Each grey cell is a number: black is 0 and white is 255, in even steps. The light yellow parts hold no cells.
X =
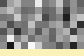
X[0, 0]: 81
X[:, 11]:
[99, 120, 193, 47, 143, 159, 137]
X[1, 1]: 190
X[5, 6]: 139
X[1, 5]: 153
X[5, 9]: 143
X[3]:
[150, 80, 122, 113, 193, 118, 115, 153, 170, 99, 181, 47]
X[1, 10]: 143
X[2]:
[116, 125, 201, 125, 147, 193, 73, 108, 129, 30, 167, 193]
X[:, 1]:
[161, 190, 125, 80, 146, 239, 24]
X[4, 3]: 116
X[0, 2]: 187
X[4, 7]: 104
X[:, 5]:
[235, 153, 193, 118, 89, 146, 201]
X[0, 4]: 131
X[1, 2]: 152
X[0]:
[81, 161, 187, 131, 131, 235, 122, 140, 197, 100, 146, 99]
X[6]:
[143, 24, 214, 121, 248, 201, 130, 127, 87, 127, 36, 137]
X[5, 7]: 101

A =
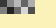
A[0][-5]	56
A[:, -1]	[174, 79]
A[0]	[56, 137, 184, 101, 174]

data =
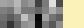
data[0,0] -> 163
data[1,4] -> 121
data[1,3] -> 121
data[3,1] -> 53
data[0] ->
[163, 157, 183, 138, 153, 65, 122, 222, 76]
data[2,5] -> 7
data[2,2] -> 113
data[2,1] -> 93
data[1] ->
[127, 117, 169, 121, 121, 101, 130, 173, 141]

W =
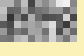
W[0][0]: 178
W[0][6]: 141
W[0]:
[178, 179, 125, 190, 69, 166, 141, 175, 232, 241, 135]
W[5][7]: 210
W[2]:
[176, 52, 127, 72, 174, 107, 77, 82, 87, 210, 71]
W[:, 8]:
[232, 152, 87, 99, 77, 158]
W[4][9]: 165
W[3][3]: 156
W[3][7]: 221
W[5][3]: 192
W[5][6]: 147
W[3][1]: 74
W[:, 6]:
[141, 123, 77, 182, 114, 147]

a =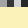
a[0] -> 164
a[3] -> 39

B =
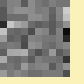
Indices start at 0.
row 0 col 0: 104
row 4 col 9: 12
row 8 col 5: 126
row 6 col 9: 133
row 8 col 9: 52
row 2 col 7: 95
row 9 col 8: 119
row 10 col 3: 125
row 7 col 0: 96
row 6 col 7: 106
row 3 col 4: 108
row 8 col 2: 104
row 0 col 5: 120
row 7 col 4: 109
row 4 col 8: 129
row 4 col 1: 107
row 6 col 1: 123
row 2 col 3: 109
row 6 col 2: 118
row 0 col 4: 140
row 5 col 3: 80
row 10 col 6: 121
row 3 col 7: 90
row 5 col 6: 119
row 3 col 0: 42
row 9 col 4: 123
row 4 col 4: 77
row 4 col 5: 140
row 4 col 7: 91
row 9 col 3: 154
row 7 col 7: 152

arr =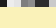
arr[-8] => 28
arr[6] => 45
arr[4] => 141

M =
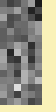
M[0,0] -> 103
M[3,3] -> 106
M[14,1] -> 130
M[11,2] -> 111
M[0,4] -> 157
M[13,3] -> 137
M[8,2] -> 53
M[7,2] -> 186
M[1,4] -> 36
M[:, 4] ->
[157, 36, 76, 137, 124, 136, 48, 74, 52, 95, 144, 133, 85, 123, 70]
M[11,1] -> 129
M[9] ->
[149, 115, 90, 151, 95, 144]
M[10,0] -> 98
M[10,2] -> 62
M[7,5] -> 135
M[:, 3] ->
[119, 108, 119, 106, 105, 80, 141, 127, 165, 151, 177, 176, 118, 137, 122]
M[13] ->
[156, 112, 65, 137, 123, 100]
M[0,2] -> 82
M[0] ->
[103, 66, 82, 119, 157, 27]
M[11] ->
[125, 129, 111, 176, 133, 185]
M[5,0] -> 94
